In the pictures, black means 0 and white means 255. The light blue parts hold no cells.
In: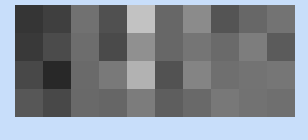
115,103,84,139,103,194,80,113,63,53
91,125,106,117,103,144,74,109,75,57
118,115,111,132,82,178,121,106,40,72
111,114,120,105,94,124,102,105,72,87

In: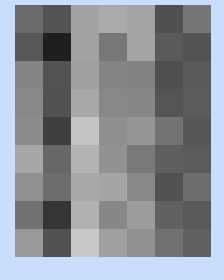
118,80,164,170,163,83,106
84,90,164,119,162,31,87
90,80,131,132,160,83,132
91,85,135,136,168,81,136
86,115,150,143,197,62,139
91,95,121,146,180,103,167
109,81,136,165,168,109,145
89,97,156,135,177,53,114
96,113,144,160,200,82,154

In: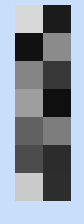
27,216
139,17
56,132
15,158
125,97
44,76
45,202

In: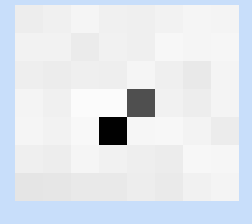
244,245,242,239,240,245,240,237
246,245,247,239,241,235,242,242
244,233,239,245,238,239,236,238
244,237,241,79,251,251,240,244
236,243,247,246,1,248,242,245
246,247,236,238,241,245,237,239
244,241,234,237,233,233,230,229

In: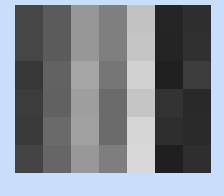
46,37,194,127,151,91,70
48,36,197,127,151,91,70
60,32,209,118,165,98,55
41,51,197,107,158,97,60
42,46,214,107,160,106,58
46,31,216,126,152,102,68

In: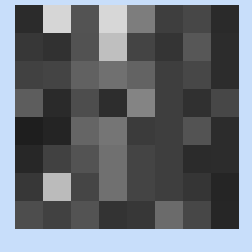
42,71,62,125,215,83,214,43
44,87,52,68,191,82,49,55
44,71,62,99,112,97,68,65
71,48,62,132,45,77,42,93
44,83,62,59,117,101,36,30
44,43,62,68,112,83,65,39
37,53,62,68,112,69,187,55
38,71,107,55,51,83,65,77

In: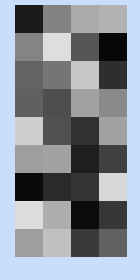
177,171,131,26
7,86,222,132
46,199,117,99
138,161,78,96
162,49,81,207
64,30,162,158
216,51,42,10
55,11,174,220
97,57,192,159

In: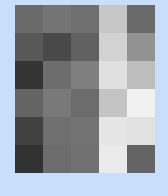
105,198,111,116,106
146,210,97,73,88
189,224,127,109,52
241,196,108,121,100
225,229,114,111,65
100,234,113,108,50

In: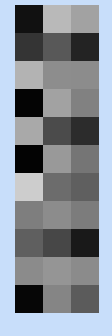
162,185,17
35,88,52
140,141,179
129,162,4
44,75,169
117,153,3
95,108,205
124,140,126
25,71,95
139,149,139
91,133,6
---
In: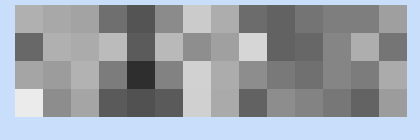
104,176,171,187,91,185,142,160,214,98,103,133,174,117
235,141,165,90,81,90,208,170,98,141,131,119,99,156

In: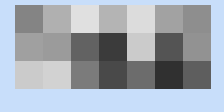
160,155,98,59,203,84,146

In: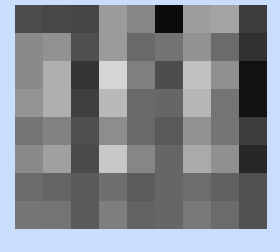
138,145,79,155,105,115,146,107,49
148,175,63,185,105,102,182,116,17
138,160,74,200,134,102,170,144,39
117,116,90,126,98,102,121,107,81

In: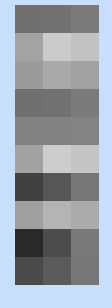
163,203,194
111,113,123
162,205,196
159,180,171
74,90,118

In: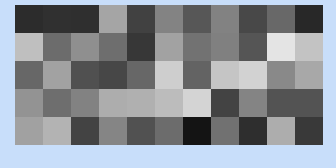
191,108,143,110,55,162,114,128,85,228,195
147,110,130,173,176,188,212,67,132,83,83

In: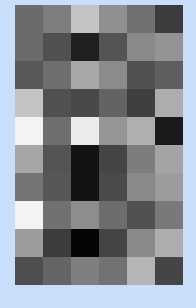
107,80,32,84,137,147
195,80,73,99,63,173
166,84,19,69,125,164
243,113,141,109,81,121
78,100,127,114,181,69
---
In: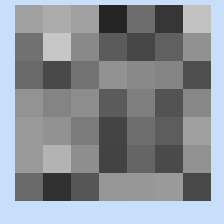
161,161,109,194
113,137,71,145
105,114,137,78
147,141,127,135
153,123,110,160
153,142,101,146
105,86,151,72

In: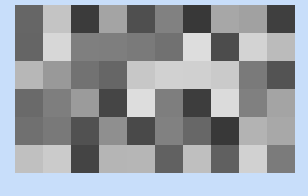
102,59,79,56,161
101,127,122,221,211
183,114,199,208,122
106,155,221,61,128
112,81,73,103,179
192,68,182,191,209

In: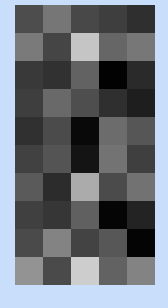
77,72,47
122,197,119
57,98,42
62,78,30
48,9,86
65,20,63
90,171,114
64,96,35
74,67,4
147,205,131

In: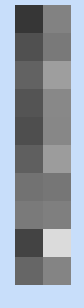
54
80
98
84
78
95
114
122
67
102

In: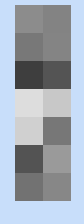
140
120
62
221
208
83
114

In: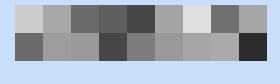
204,106,70,223,165
106,153,125,165,44

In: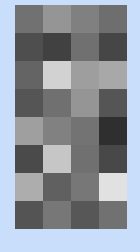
113,128
78,112
100,158
85,149
159,115
74,112
173,119
84,87
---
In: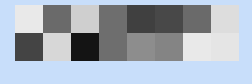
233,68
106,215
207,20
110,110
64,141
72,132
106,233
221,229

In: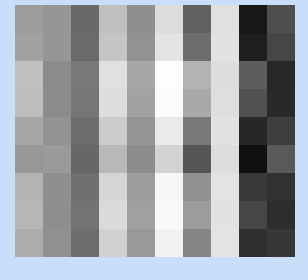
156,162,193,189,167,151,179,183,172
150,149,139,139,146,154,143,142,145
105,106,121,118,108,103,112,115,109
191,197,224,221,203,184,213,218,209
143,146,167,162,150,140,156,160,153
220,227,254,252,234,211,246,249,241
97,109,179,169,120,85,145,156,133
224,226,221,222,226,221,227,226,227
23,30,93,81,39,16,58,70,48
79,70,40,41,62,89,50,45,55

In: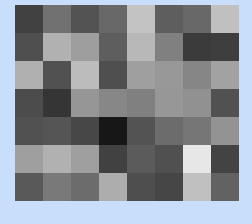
65,79,176,76,81,159,89
113,177,81,53,85,177,121
83,158,188,150,71,159,108
104,94,79,135,23,65,173
195,184,159,128,83,91,78
94,128,152,151,108,80,70
104,59,134,145,118,231,192
192,62,162,81,147,67,98

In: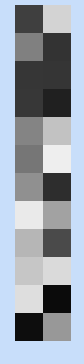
63,128,54,55,132,118,144,234,182,198,222,13
211,51,53,32,194,238,45,162,74,218,11,152

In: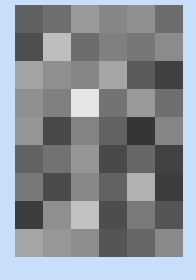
97,78,163,143,149,98,121,60,165
111,190,143,128,72,114,75,143,151
153,109,134,229,131,150,136,193,141
134,128,165,115,98,73,98,77,85
144,119,91,153,53,103,177,122,103
109,139,64,111,133,66,61,85,138

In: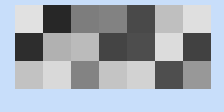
225,45,194
39,177,217
125,187,131
130,68,196
73,77,210
191,220,78
223,65,152
